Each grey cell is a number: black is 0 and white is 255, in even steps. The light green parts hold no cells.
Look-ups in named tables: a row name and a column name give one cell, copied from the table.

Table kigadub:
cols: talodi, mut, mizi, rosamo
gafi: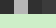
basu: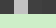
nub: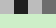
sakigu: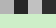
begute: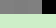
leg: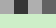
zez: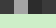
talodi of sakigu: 180
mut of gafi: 182
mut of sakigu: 38
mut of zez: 164
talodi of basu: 62
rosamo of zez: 58
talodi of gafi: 47
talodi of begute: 128
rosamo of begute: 2
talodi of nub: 188
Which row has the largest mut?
basu

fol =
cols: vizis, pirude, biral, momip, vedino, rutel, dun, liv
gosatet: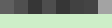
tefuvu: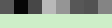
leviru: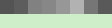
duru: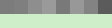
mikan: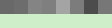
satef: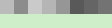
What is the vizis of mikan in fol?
105
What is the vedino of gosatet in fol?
54
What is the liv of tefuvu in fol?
132
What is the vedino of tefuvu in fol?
149
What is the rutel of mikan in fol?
124
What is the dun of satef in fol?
101
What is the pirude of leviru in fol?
93
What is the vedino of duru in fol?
121
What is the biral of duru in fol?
142
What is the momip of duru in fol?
154

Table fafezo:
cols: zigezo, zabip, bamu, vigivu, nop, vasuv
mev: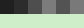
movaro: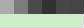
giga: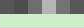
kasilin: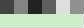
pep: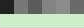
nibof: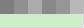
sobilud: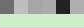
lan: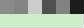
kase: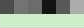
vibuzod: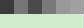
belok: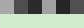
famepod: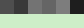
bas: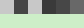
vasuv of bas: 104
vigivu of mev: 124
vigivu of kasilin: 95
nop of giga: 115
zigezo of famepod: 78
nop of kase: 88
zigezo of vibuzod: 59
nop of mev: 83
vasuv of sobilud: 175
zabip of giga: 77
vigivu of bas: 58
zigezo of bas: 200
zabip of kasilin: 131
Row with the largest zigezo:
bas

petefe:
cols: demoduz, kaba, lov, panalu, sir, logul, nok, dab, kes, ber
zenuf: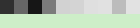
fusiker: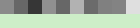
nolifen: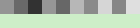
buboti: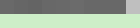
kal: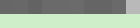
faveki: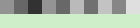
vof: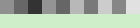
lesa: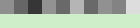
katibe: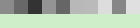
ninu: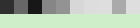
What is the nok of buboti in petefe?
104
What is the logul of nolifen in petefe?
183
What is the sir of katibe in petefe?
102
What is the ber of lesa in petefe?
221
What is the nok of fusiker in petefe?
107
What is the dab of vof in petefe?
204
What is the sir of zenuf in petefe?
210
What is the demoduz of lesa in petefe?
143
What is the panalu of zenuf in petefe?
123
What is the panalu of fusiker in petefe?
144
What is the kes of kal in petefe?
106
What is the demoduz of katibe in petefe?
139
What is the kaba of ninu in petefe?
103
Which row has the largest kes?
zenuf

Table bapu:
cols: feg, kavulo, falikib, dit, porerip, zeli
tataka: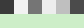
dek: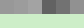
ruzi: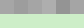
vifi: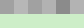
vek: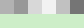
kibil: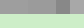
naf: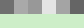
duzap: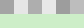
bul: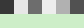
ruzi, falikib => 165
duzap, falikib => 174
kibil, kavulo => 158
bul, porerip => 177
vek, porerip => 193
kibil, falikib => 155

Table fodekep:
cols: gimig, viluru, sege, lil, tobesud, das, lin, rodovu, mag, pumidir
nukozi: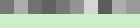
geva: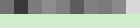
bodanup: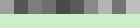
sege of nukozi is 113
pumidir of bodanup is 190
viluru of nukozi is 173
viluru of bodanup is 86
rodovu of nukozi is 92
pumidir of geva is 215
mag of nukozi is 174
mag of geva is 138
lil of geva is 142
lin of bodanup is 137
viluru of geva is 57
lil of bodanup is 111
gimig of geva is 114
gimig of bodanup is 160
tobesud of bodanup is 73
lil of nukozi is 98
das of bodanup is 89
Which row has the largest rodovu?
bodanup

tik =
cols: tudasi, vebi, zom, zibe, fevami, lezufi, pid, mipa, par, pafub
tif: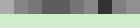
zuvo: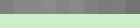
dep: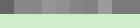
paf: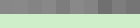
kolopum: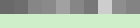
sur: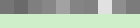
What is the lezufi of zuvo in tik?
137
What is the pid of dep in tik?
130
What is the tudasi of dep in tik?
101
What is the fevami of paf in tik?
125
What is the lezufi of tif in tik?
117
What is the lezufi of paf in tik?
137
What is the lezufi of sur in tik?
132
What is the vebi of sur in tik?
106
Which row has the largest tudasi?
tif

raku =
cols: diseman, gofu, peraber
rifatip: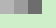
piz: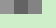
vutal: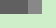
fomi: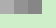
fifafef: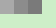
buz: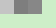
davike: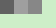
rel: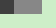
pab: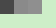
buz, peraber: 135
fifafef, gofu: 140
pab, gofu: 138
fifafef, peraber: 122
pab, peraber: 143
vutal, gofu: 96
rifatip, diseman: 181
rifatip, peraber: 109
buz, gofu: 126
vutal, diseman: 96
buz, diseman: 196
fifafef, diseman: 169
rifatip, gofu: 156
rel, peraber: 135
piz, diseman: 149
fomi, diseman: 174

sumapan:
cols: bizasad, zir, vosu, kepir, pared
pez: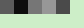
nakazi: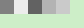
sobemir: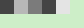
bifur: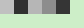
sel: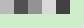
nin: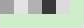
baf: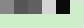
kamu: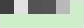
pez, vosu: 118
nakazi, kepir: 179
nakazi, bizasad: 128
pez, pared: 74
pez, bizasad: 91
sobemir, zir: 183
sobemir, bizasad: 68
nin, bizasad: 163
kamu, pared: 185
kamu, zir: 226
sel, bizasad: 186
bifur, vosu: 182
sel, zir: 81

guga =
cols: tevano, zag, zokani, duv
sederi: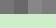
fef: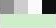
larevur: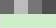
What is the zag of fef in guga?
205
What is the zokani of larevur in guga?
118
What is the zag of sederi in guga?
105
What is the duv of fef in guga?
15
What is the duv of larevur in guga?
79
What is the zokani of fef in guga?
250
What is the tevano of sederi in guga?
118
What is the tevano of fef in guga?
145
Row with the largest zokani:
fef

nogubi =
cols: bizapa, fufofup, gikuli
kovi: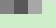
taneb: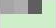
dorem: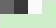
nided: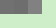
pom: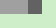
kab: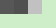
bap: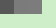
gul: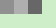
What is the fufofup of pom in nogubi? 160
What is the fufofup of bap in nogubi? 123
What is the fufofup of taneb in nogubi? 174
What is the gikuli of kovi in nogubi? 167
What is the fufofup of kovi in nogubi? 88
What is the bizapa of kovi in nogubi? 130
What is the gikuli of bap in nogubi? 124
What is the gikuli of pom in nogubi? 98
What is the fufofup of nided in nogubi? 110

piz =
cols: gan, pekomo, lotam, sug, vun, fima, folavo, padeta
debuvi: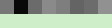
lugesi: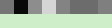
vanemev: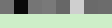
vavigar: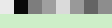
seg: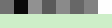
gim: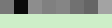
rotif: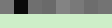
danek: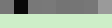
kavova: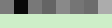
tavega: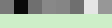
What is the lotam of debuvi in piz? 107
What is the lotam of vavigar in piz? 125
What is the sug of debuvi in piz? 138
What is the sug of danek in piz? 121
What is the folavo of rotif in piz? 109
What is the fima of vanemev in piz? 207
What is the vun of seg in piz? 138
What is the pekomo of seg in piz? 9
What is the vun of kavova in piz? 137
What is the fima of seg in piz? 103
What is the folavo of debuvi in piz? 108
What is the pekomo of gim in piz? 9
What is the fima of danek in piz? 117
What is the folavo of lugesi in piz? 108
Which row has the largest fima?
vanemev

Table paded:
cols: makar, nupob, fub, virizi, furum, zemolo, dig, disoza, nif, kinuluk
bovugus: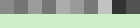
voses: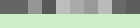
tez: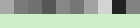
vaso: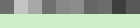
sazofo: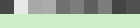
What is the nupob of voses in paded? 101
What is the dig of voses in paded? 153
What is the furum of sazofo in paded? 112
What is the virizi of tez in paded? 86
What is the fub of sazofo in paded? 168
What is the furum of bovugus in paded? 172
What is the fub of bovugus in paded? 155
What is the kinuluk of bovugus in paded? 82
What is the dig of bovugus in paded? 120
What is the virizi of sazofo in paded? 171
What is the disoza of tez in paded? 211
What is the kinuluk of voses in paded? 93
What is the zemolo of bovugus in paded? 154
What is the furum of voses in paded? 189
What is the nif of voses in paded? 104
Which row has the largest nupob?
sazofo

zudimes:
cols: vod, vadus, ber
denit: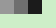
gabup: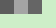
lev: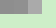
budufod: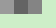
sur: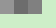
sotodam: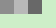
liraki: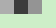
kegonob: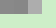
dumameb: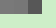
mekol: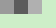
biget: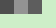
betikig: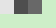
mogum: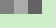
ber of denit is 27
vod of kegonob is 137
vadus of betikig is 78
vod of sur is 149
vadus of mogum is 171
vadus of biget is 147
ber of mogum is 98
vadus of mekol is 92
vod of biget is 78
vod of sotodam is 141
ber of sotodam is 104
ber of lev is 170

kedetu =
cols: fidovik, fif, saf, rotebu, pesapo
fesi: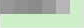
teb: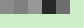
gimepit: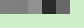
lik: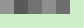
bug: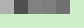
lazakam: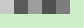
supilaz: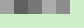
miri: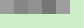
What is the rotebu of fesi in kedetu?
153
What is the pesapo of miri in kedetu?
158
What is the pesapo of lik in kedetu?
109
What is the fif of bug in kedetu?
79
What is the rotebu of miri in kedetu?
118
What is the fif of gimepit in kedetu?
127
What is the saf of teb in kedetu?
151
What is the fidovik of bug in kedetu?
177
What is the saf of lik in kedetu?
114
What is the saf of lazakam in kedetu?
157
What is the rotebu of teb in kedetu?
40
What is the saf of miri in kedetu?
145
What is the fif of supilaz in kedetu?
96
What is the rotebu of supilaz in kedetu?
172
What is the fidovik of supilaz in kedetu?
162

